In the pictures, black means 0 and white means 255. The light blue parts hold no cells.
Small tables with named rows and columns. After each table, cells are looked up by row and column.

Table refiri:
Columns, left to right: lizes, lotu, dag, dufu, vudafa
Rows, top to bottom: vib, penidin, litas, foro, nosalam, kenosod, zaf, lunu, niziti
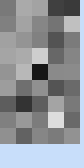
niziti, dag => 134
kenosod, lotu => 111
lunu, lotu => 153
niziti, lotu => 98
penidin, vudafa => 192
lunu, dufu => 221
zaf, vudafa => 121
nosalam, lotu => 184
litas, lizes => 161
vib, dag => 163
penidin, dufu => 116
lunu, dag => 124
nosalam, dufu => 138
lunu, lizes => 128
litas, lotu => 148
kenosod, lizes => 157
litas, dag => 129
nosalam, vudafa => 139
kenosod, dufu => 84
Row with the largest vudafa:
penidin

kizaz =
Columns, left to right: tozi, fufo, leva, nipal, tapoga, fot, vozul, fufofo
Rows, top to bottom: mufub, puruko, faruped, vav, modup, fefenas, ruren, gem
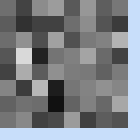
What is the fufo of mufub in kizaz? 67
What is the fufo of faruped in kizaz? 145
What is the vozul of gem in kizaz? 93
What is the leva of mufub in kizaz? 140
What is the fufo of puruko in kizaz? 49
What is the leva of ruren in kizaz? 109
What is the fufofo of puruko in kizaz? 59
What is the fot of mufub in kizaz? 151
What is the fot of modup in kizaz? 121
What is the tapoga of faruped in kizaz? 81
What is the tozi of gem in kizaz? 116
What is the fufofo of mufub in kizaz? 119
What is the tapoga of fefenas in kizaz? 118
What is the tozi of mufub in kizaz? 111
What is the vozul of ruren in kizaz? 104
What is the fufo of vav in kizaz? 217
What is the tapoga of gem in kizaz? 155
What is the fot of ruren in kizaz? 129
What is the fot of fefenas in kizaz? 131
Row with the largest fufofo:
faruped

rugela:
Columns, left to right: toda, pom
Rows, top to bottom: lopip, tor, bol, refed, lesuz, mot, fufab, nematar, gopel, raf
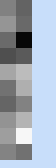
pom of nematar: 180
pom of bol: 7
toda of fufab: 101
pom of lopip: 99
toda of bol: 106
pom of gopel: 247
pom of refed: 90
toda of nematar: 147
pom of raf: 113
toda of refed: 79
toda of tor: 149
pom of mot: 175
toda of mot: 114
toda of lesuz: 166
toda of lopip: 129
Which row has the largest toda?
lesuz

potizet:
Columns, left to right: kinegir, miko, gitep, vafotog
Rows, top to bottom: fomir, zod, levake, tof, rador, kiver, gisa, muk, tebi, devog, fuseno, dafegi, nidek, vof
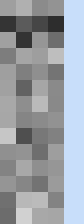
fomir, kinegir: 159
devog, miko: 147
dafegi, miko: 134
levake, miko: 51
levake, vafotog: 109
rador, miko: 127
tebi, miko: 79
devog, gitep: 110
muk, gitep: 139
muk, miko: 133
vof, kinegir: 108
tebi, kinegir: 198
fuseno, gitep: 143

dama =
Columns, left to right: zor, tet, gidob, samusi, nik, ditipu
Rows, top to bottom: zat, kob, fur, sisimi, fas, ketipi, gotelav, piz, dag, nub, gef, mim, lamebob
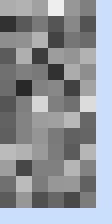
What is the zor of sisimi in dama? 91
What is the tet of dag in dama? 131
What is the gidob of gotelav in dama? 214
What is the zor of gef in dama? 158
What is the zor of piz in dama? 98
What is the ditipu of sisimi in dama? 177
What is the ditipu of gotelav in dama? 219
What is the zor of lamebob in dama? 90
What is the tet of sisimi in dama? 174
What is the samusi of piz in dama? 160
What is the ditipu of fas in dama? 141
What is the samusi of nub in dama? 124
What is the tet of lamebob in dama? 150
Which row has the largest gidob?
gotelav

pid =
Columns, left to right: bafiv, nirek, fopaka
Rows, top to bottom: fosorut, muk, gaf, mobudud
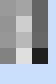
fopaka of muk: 100
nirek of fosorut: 164
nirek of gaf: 183
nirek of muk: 206
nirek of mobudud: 223
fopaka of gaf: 102
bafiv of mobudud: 130
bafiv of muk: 147
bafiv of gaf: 150
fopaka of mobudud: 31
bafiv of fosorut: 153
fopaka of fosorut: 100
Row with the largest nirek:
mobudud

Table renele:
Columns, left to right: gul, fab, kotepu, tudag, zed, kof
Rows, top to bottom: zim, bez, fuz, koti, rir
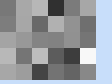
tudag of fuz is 130
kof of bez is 111
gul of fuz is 164
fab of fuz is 152
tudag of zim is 48
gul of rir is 167
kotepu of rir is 68
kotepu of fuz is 132
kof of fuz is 117
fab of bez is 167
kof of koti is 248
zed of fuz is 145
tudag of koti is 92
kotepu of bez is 105
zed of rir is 100
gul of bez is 125
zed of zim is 123

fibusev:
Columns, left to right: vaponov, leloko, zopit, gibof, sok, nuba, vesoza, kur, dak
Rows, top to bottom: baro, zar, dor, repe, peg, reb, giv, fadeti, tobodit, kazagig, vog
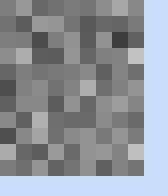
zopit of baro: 104
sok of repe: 149
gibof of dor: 125
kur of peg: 132
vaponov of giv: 96
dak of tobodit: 123
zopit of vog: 148
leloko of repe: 173
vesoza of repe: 128
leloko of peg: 126
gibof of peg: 121
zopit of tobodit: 164
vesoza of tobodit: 121
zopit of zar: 153
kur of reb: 129

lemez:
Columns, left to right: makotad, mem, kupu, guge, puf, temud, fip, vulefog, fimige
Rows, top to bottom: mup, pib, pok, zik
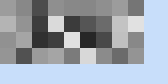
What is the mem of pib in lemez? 147
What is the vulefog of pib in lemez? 195
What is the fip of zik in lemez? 139
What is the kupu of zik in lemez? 155
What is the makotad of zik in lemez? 149
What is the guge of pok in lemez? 62
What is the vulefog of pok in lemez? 192
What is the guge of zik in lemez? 165
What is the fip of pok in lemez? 73
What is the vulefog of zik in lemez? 107
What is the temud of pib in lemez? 85
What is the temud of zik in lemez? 216
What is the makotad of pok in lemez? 145
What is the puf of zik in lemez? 123
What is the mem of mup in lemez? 136
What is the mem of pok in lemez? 165

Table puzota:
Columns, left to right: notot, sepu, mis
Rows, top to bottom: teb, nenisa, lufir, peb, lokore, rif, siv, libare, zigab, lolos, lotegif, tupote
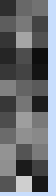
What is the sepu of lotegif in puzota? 26
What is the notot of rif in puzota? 129
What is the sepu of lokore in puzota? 66
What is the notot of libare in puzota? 78
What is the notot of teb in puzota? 46
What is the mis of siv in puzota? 28

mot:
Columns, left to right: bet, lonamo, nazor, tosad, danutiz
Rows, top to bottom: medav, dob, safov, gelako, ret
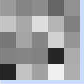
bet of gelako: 130
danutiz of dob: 128
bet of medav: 155
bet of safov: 119
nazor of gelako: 129
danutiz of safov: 149
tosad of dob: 181
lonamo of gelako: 134
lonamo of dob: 168
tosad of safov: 209
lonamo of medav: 133
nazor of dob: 221
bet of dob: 196
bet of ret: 37
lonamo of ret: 195
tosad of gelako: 38
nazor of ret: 162
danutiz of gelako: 171
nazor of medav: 140
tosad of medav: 101

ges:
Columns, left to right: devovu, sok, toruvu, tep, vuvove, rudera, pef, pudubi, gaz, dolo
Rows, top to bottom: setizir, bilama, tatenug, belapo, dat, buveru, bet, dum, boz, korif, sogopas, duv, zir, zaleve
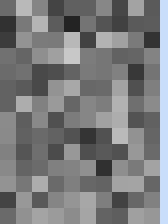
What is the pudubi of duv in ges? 163
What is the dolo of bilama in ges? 92
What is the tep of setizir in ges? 68
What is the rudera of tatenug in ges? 66
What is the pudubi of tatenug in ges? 161
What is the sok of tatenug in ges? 147
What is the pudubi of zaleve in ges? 94
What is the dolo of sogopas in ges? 163
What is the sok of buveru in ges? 90
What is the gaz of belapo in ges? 101
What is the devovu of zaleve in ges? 106
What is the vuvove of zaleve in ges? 140
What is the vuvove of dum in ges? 124
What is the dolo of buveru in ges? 127
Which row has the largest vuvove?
belapo

